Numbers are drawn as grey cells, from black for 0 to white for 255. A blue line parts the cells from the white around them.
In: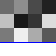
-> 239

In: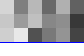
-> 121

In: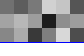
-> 127

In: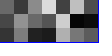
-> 176

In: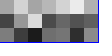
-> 117

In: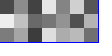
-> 172

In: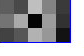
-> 178
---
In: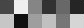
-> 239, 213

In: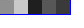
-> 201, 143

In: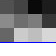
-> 215, 203

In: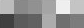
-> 239, 196

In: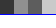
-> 202, 144

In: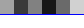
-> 209, 163

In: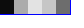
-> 227, 198

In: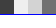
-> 239, 211
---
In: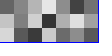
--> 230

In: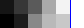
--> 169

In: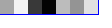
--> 3

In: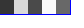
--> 250

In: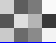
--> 249

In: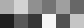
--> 116

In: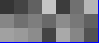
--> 197
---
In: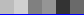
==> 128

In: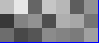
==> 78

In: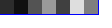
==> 64

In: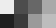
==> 77

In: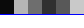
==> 88

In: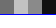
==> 138

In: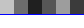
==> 86

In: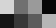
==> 56
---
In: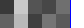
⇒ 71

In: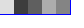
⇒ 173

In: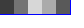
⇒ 171

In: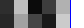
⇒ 61

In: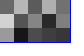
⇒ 175

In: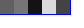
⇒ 218

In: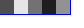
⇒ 30

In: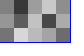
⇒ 201

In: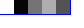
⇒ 174

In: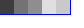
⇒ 223
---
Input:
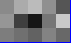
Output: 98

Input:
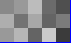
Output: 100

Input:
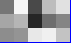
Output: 232

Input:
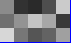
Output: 85

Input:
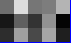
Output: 73

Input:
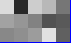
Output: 156

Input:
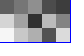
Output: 175
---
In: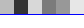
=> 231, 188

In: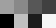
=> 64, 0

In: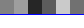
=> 113, 129

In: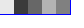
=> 128, 233

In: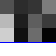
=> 124, 207

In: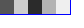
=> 239, 85
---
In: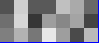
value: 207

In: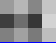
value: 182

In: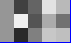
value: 64

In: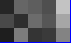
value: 102

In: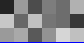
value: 154

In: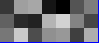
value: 159

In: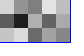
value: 148
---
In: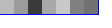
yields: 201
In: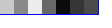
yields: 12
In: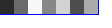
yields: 211
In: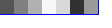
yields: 217
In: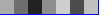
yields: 206
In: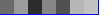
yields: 81
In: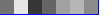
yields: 161
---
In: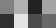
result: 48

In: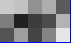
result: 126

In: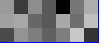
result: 160

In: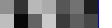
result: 190

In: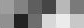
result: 144

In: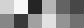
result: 135
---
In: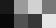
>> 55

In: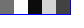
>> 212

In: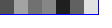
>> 97

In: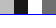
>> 254

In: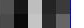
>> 43

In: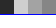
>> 163

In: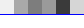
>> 58

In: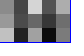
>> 11

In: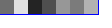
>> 123

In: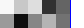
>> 180
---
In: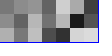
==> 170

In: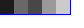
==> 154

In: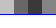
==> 57

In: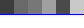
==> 74

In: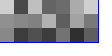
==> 171

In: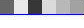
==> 184

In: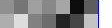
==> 13

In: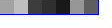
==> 150
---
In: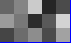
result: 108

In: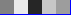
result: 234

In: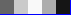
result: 202

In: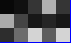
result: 108

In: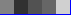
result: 49

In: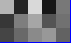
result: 105

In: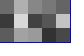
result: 162

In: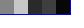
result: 199

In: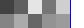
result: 171

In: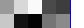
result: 18
